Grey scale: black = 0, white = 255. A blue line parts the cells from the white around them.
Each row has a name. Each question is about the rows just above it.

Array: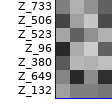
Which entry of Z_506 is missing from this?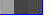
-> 197
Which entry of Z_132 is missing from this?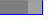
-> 119
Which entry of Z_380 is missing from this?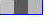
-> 177
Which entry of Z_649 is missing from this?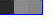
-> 47
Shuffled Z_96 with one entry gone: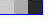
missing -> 97
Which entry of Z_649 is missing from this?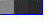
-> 139

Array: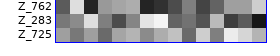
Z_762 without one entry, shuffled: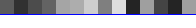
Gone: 153
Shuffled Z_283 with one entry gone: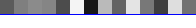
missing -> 83

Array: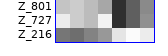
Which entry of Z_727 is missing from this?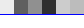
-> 243
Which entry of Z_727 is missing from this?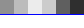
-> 243
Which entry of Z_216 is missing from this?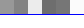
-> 229
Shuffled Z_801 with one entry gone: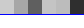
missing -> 138

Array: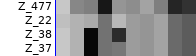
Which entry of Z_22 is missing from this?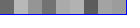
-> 191
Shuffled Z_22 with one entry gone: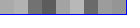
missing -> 191

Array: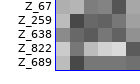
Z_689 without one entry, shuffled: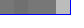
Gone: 72
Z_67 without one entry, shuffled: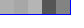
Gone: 125
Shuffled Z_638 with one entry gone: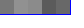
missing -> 98
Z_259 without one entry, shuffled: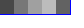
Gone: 104
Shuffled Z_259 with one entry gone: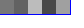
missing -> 104
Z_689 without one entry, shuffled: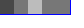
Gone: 112
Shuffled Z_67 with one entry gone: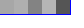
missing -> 125

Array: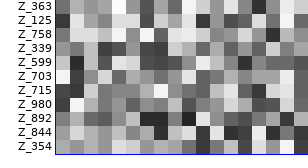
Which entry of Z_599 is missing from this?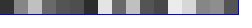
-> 199
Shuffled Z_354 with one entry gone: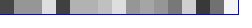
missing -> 172
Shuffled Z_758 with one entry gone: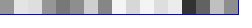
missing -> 186
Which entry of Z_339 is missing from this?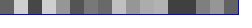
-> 165
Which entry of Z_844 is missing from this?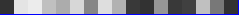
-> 158
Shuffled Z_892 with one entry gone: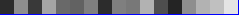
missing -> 92

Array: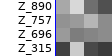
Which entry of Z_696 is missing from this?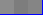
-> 154
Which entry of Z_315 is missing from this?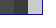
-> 65
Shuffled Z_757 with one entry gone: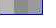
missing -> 146
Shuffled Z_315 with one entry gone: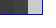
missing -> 73
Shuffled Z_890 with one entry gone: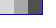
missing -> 111
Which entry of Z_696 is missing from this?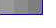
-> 133
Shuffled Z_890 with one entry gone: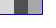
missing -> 111

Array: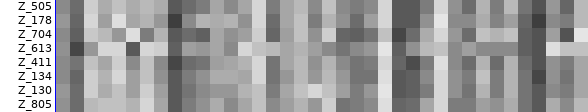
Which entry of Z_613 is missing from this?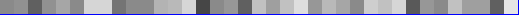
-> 83
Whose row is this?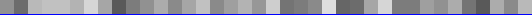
Z_805
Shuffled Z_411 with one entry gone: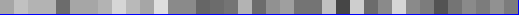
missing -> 76
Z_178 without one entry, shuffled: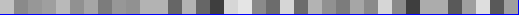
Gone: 131
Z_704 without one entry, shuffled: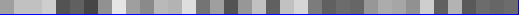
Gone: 200

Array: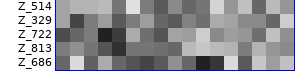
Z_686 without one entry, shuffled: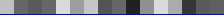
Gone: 69
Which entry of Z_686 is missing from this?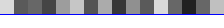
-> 96
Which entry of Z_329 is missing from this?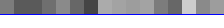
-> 130

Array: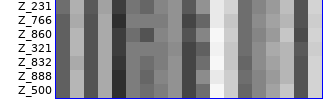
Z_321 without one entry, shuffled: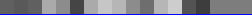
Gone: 241
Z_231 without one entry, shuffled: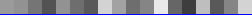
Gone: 176
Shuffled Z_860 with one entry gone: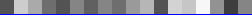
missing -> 75
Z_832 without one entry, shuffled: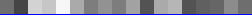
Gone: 54
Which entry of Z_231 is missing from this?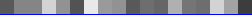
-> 190
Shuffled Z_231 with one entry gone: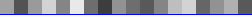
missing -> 117

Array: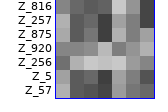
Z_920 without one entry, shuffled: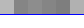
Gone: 148
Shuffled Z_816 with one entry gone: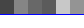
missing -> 98
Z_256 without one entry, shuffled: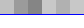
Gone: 112
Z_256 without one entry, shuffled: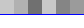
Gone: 193
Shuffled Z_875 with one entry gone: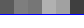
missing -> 169
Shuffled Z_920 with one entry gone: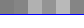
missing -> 141

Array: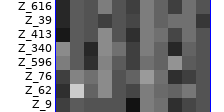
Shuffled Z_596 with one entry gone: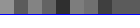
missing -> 83
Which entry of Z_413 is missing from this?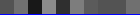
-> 70
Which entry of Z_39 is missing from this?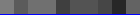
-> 55
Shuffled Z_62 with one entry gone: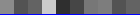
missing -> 106

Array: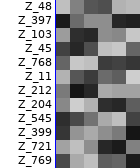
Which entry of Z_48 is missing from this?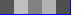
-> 185
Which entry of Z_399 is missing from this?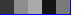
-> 148
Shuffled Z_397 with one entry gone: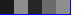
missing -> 33

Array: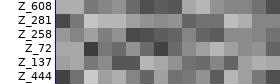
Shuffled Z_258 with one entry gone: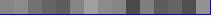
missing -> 152
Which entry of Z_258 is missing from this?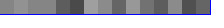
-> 127

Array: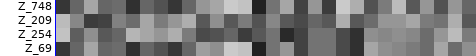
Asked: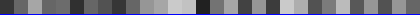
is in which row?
Z_748
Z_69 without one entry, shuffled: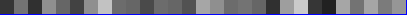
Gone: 135
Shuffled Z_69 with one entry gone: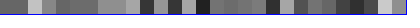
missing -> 158
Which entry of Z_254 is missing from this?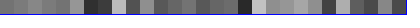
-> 181
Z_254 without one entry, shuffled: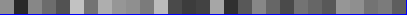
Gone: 181
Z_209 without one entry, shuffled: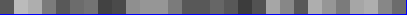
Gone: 129
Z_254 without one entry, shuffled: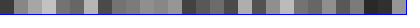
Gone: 94

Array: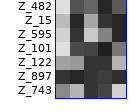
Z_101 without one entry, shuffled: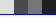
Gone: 68
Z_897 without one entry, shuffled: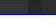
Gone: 60
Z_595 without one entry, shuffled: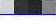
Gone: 201
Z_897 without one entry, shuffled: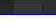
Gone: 60
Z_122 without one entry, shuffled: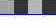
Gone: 153
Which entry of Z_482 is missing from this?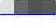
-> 38
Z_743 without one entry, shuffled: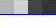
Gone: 137

